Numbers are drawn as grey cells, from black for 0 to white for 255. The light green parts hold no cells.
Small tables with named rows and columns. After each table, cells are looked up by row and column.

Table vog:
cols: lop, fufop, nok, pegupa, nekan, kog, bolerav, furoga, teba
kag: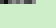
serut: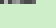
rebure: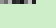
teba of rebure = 32
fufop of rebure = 108
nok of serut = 72
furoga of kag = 66
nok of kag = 97
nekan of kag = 104
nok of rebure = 185

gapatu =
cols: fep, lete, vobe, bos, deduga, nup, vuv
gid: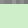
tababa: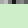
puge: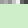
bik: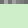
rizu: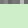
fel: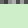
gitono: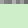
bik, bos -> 161
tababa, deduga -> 122
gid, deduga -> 128
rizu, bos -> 120
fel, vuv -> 80
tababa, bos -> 24
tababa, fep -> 168
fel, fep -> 104
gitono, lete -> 130
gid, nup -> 142
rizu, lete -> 135
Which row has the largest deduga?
puge

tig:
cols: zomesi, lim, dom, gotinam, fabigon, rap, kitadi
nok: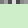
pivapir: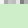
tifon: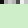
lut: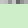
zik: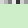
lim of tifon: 172
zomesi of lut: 196
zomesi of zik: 212
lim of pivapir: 169
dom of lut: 148
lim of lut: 190
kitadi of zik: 157
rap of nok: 137
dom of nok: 79
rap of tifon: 238
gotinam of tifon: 178
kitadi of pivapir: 177
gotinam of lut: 197
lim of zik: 182
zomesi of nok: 122

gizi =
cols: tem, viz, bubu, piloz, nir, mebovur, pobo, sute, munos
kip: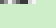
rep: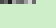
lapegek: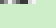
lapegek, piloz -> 168
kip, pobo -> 59
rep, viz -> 106
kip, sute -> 213
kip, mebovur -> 57
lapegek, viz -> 156
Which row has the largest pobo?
rep

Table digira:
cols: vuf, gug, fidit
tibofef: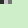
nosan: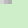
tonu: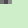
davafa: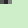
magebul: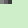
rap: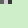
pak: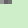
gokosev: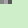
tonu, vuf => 117
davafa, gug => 40
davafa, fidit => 131
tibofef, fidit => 117
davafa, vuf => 87
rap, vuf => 99
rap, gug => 211
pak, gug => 100
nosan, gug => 189
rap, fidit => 56

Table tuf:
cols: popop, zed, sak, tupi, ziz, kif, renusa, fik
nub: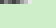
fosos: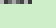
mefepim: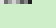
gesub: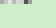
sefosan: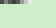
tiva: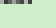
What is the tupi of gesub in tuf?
184
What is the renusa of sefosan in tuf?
198
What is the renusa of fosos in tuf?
182
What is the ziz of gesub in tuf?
214
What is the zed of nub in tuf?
138
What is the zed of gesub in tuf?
199
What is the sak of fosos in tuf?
107
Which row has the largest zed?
gesub

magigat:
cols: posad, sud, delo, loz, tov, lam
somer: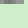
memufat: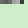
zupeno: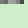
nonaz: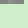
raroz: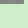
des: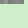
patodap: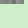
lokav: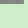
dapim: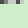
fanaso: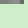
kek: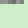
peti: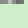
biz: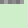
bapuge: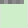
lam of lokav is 136
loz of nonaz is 134
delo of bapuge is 118
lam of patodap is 132
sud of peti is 143
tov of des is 137
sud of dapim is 131
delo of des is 126
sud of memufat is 94
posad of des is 132
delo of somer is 120
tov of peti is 108
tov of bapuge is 126

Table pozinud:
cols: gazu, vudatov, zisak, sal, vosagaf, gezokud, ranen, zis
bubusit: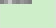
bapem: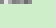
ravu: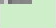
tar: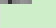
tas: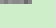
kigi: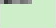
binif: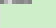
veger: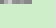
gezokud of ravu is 132
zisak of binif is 215
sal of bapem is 127
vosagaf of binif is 139
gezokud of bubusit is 151
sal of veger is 146
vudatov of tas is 127
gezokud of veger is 155
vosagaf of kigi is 147
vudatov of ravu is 215
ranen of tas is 108
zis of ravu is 135
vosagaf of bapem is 137
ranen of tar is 145
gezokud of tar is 148
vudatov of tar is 142

